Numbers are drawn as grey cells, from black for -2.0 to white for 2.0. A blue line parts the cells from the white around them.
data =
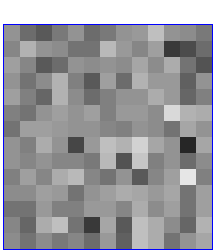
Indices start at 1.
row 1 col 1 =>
0.3
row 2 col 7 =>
0.9
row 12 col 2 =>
-0.2
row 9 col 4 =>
0.1
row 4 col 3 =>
0.2
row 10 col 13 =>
0.0
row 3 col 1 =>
0.5
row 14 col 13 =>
0.6
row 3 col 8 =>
0.2
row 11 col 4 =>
0.4
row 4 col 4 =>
0.8
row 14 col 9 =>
1.0
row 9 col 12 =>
-0.3
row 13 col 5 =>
-0.2
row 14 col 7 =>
0.4
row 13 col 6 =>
-1.1
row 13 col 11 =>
0.2
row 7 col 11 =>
-0.2
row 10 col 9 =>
-0.6
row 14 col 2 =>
-0.2
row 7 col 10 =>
0.2
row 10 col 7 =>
-0.2
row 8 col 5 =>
-0.9
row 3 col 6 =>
0.2
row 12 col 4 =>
0.0
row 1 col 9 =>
0.4
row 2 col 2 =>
0.8
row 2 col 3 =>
0.3
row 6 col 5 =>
0.3
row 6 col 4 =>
0.5
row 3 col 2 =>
0.1
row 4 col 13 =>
0.3
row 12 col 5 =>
0.0
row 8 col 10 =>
0.6
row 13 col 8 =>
-0.6
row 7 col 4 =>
0.4

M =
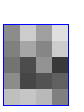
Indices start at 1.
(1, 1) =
0.2
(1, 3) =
0.5
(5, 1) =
1.0
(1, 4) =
1.5
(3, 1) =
-0.2
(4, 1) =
0.2

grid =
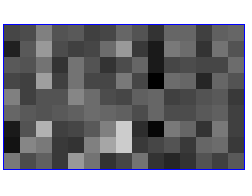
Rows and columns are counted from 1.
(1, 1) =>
-0.9
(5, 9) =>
-0.5
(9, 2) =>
-0.8
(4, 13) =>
-1.4
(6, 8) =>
-0.5
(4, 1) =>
-0.9
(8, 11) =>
-0.7
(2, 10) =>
-1.6
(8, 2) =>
0.1
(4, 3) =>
0.5
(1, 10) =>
-1.2
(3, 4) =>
-1.2
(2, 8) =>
0.4
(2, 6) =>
-0.9
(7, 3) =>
0.8
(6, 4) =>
-0.6
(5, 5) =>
0.1
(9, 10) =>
-1.2
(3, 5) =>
-0.2
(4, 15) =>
-0.7
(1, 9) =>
-0.7
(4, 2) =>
-1.0
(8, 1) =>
-1.7
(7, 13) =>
-1.2
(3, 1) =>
-0.6
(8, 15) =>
-1.1
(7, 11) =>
-0.1
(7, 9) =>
-1.3
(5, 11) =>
-1.0
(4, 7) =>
-0.9
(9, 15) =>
-0.6
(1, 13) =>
-1.0
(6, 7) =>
-0.4
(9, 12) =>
-1.2

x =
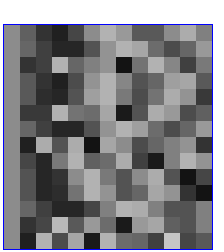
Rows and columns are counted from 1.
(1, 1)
0.2
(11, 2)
-0.7
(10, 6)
0.8
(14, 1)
0.2
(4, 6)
0.3
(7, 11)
-0.8
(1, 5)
-0.9
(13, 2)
-1.2
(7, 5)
-1.4
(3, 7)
0.3
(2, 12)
-0.4
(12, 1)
0.2
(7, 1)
0.2
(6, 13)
-0.5
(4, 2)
-0.6
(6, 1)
0.2
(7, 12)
-0.4
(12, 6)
-0.9
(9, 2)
-0.9
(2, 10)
-0.3
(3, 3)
-1.0
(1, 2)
-0.5
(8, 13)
-1.2
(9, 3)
-1.4
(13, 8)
-1.6
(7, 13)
0.4
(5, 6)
0.5
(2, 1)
0.2
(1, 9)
-0.6
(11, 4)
-1.3
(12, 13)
0.0
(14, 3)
0.8
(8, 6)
-1.7
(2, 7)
0.3
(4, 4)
-1.5
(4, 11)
0.5
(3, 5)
-0.4
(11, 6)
0.8
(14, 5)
0.6

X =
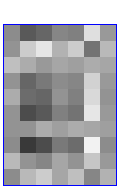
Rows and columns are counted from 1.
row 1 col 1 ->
0.2
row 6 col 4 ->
0.0
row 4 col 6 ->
1.3
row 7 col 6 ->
0.6
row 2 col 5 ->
1.2
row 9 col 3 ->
0.1
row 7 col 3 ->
0.7
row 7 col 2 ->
0.3
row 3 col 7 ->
0.6
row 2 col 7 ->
0.9
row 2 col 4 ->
0.8
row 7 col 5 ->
0.7
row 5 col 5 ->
0.0
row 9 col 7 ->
0.4
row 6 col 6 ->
1.6
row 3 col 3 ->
0.4
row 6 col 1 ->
0.3
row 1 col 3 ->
-0.4
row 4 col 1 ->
0.3
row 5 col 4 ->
0.3
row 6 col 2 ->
-0.8
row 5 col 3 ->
-0.4
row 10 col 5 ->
1.0

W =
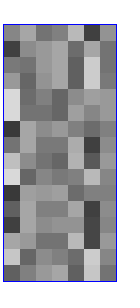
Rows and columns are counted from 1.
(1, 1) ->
0.1
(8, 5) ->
0.7
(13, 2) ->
0.6
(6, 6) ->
0.1
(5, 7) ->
0.4
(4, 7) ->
-0.1
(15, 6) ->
1.2
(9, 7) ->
0.4
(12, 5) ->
0.6
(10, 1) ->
1.4
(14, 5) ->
0.9
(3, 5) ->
-0.5
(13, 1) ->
-1.0
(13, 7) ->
0.1
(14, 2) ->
0.4
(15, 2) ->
-0.4
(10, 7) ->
0.1
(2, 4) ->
0.6
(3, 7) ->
-0.2
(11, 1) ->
-1.1
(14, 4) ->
-0.2
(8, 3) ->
-0.1
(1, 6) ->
-1.0
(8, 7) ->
0.2
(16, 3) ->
0.4
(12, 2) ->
0.6
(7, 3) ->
0.2
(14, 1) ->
0.6
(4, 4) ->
0.6
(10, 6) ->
0.9
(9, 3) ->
-0.2
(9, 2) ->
0.2
